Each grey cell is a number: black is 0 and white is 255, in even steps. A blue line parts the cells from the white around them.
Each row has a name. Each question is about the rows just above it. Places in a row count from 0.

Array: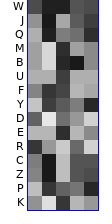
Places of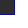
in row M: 2
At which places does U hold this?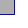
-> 0 1 3 4
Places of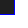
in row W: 1 2
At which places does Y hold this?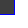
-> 1
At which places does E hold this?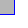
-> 0 1 3
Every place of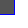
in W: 3

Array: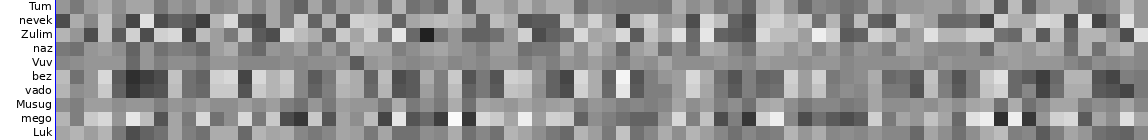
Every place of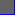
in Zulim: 19 29 30 35 47 57
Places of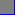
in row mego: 1 39 45 48
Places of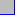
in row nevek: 27 31 41 47 57
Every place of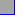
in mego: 8 20 32 60 63 74 77
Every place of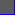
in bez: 4 18 25 61 69
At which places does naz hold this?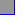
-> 2 6 15 28 39 52 57 69

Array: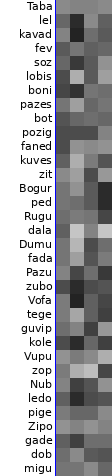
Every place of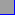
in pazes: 1
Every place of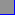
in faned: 1 3
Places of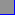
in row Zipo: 0 2
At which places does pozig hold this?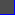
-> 0 1 2
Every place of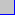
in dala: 1 3
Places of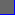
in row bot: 1 3
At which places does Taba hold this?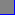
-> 1 2

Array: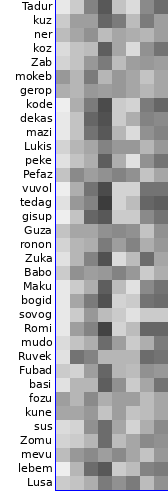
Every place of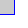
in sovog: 1 4 6 7
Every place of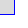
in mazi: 5
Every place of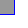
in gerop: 2 4
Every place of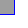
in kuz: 1 2 7
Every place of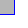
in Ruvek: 3 4 5

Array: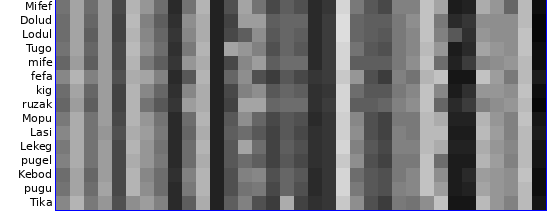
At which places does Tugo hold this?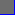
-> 7
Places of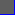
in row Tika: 9 12
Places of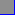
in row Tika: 5 21 26
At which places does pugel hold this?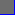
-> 9 13 27

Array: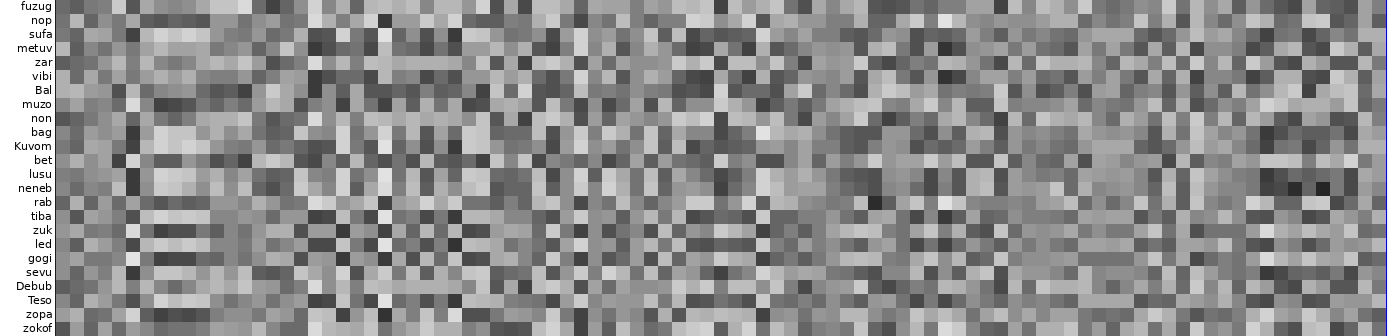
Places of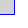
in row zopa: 5 86
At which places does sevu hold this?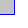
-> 7 8 17 29 66
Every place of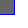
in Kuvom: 1 17 24 46 49 77 90

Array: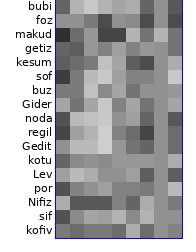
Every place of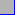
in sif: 4 6
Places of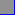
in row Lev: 3 4 7
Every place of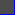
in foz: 3 6 8
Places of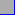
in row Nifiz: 0 6
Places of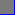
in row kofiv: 0 2 3
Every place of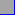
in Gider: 0 2 5 8
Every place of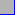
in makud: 5 7

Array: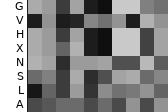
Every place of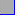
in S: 3 7
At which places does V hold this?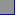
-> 1 6 9
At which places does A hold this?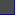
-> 0 4 6 8
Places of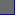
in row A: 2 3 5
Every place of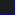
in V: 0 2 7
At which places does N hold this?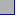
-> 0
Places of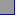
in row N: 3 4

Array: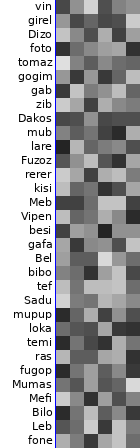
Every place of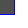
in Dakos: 1 4 5
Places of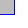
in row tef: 0 2 3
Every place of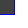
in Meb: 0 1 5

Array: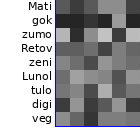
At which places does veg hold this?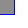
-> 0
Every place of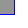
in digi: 1 4
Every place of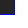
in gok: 0 1 3 5

